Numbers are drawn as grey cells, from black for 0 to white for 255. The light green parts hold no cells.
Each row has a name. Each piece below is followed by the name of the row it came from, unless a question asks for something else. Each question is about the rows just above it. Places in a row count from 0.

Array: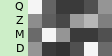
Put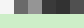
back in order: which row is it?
D
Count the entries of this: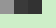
3
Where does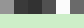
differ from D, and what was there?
4, [245]
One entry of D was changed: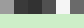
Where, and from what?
0, [149]
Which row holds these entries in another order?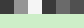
M
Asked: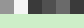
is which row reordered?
M
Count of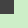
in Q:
0

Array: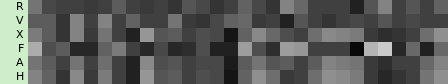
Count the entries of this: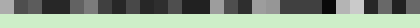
30
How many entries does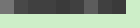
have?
9
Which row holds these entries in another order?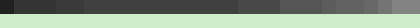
R
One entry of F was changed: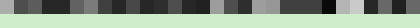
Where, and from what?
13, [33]

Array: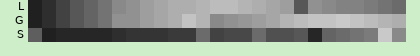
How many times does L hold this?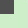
0
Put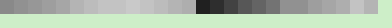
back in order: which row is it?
G
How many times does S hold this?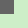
1
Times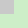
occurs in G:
1
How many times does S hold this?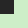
5
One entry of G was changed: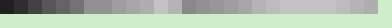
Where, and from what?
22, [201]
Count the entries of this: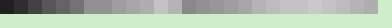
27

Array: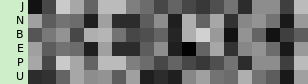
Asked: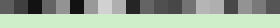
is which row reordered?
B
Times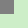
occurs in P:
1
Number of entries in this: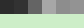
6
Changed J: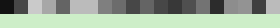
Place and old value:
17, [141]
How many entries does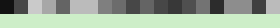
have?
20
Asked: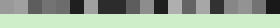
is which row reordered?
N

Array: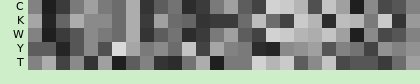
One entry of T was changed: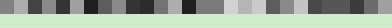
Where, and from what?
8, [130]
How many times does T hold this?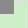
2
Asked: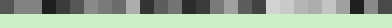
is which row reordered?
W

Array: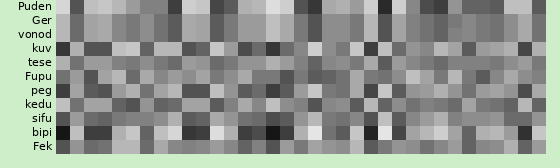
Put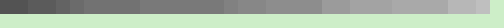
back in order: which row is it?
Ger
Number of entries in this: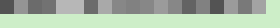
19

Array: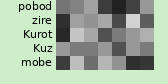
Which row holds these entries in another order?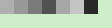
Kurot
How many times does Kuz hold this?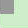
3

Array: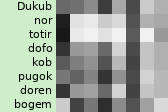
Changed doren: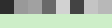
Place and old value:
0, [52]
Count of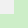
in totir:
3

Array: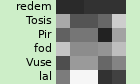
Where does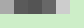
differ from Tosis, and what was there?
1, [84]
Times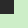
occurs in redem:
2

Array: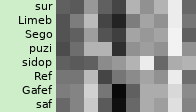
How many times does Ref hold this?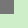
3
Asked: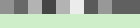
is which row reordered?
sur
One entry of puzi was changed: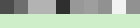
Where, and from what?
5, [145]
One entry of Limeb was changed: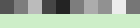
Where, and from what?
6, [164]
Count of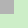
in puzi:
2
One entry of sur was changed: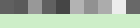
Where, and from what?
7, [179]
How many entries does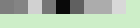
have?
9

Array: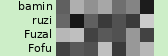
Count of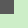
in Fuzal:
1
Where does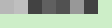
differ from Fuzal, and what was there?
3, [89]
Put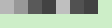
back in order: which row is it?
Fuzal
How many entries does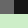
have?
2

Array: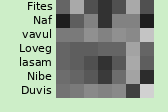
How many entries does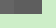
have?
3
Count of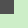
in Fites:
3
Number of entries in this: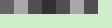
7
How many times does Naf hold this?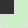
1
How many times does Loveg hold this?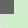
4
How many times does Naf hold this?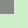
0

